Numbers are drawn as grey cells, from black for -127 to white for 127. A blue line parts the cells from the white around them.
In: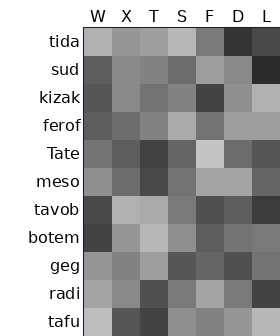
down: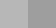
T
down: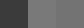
L
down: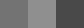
W

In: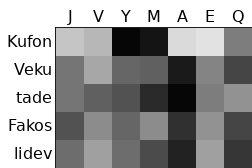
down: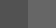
Y
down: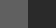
M
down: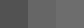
Y

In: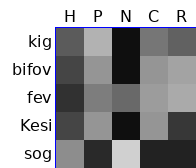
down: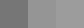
C
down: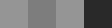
P
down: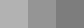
P
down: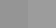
C
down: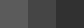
H

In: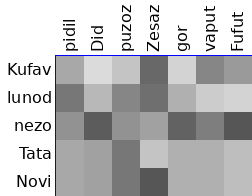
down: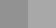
pidil
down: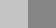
puzoz
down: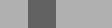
gor
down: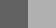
gor
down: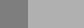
vaput
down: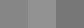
puzoz
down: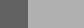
gor

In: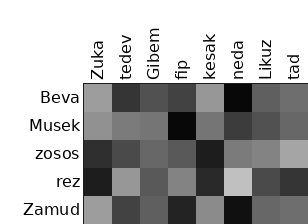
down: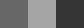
tad
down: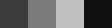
neda

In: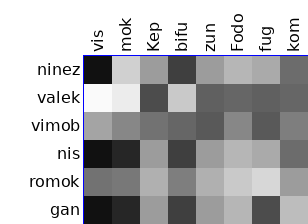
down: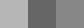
Fodo
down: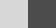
fug
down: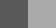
fug
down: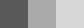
fug
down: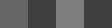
bifu
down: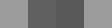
zun
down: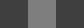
bifu

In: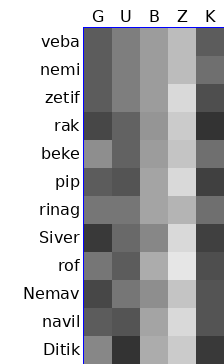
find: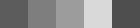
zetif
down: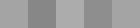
B
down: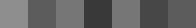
G
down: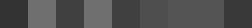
K
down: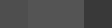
K
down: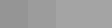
B

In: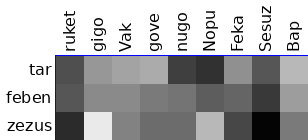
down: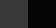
Sesuz
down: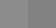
Vak
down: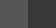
Sesuz
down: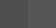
ruket
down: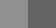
Feka
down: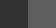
Nopu

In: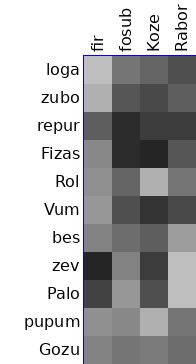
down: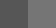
Rabor
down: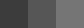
Rabor

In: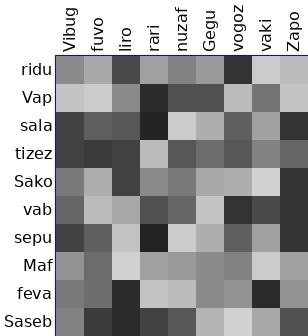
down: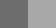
Gegu
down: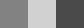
vaki
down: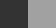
Zapo
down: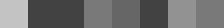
Vibug
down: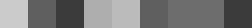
fuvo
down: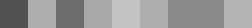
Gegu

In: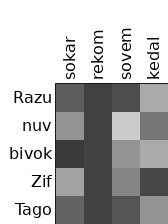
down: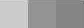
sovem
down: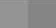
sovem
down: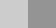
sovem

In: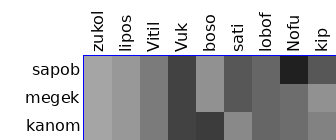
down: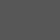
sati
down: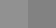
kip

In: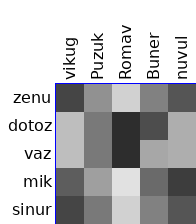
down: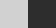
Romav
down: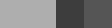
nuvul

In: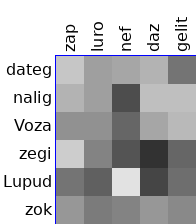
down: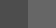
nef
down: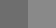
gelit
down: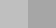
daz
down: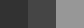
daz
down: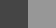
daz

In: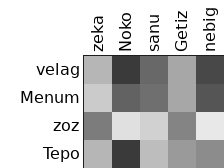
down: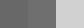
sanu
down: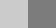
zeka
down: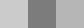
zeka

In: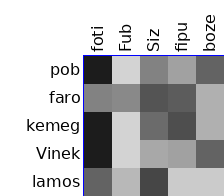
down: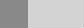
Fub
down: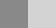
Fub
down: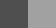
fipu
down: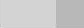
Fub
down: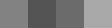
Siz
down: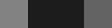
foti

